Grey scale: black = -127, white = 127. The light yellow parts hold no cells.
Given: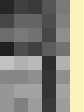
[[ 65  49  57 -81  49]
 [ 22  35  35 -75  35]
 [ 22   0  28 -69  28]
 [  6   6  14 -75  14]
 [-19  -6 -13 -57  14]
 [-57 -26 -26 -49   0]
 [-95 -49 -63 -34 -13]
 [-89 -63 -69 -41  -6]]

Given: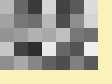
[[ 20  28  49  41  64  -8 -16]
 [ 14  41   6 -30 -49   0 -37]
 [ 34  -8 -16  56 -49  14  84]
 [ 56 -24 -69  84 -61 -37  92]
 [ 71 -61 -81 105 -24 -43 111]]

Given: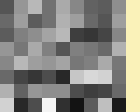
[[ -42   22   56  -14   42    7  -29  -35   14]
 [  22   -8   42    0  -42    0   -8  -22   49]
 [   7   56   30   22   36   -8    0   42   -8]
 [  49  -29   22   14   14  -50  -65  -58  -22]
 [ -35    0   14   36   56  -65  -73  -58    7]
 [ -22   30  -35  -14   49   30  -22  -42   30]
 [  82  -87  -50  116  -79 -108  -35   63 -101]
 [ -22  -58  -73  -50  -87   70   88   82  -14]]

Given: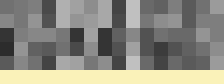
[[  7  -8  20 -45  48  20  27  40 -53  64  -8  13  20 -37  -1  -1]
 [-75  -1   7   7  -8 -75  33 -75 -30   7 -45 -14 -22 -22  20  -1]
 [-14  -8  -1 -53  48  33  13  40 -59  64 -22 -30  -1 -37 -14  27]
 [-37   7 -14 -59  40  33  -8  13 -59  64 -22 -59 -22 -37 -30  27]
 [-83  20 -30 -37 -14 -53  13 -75 -45  33 -45 -67 -45 -30 -14  13]]

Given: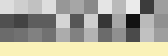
[[  93   78   65   93   23   38    9  101   58  107  -67   30]
 [ -20  -14    1  -14   44    1   51  -20   16  -53   65   30]
 [ -47  -60  -34  -34   85  -41   78  -73   38 -109   58   16]]

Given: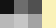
[[  57   70   35]
 [-109  -18  -47]]
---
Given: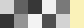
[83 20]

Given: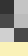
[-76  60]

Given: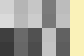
[ 82  57 -46  67]

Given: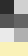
[-83 -27]

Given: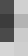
[-50  51]

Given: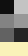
[-112   24]

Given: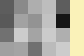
[-34  34  36  59]
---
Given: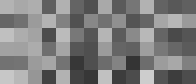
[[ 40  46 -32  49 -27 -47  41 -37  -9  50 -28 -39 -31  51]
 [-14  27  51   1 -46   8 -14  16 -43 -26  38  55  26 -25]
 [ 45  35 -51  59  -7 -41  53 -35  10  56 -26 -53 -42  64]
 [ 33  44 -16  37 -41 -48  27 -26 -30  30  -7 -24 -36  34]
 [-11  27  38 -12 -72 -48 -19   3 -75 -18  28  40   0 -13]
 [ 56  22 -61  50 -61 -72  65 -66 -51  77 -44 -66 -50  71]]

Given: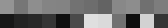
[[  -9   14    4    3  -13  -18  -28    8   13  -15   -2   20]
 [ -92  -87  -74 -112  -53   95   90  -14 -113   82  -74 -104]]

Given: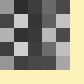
[[-82 -66 -21 -54  24]
 [ 75 -73 -31  66 -58]
 [-77 -70  57 -52  51]
 [ 79 -65 -19  63 -64]
 [-63 -54 -52  38  22]]

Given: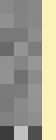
[[  2   8   9]
 [  3   7  17]
 [ -6  13  -6]
 [ 20  -3 -21]
 [  5  22  17]
 [-14  11  18]
 [ -3  21  -4]
 [ 10  19  -5]
 [  8  14   1]
 [ 65 -49 -67]]

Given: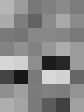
[[  28   -7    0   10   -3   54]
 [  -1  -28   11   40   11   43]
 [ -10    8    8    5   -6   -6]
 [  17    2   23   45   27    3]
 [  81   14  -99  -89   27   86]
 [-104   -5   87   82  -25  -59]
 [  31   -4    0   -3   19   15]
 [  36   -5  -36  -62   33   46]]

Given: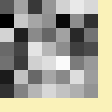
[[  34  -71   22   82  105   88  -39]
 [  71   38   16 -118   13  -79 -127]
 [ -96   10  -25   34  -87  -12   83]
 [ -59  100   54   13  -64  -52  -22]
 [ -68   80   94  122   -4   25  -14]
 [  66  -23   38    9   93   29 -100]
 [   2   53   87   66   47   19  -78]]
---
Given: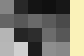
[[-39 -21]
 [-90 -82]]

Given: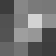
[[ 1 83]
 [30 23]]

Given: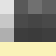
[[-53 -58]
 [-66 -68]]

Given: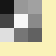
[[119  10]
 [ -9 -30]]

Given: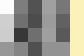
[[-15 -51]
 [-72 -16]]

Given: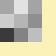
[[53 15]
 [ 3 62]]

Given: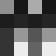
[[-90 -98]
 [ 23 -42]]

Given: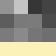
[[-5 -4]
 [10 -9]]

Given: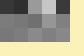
[[ -7 -15]
 [ -2  10]]
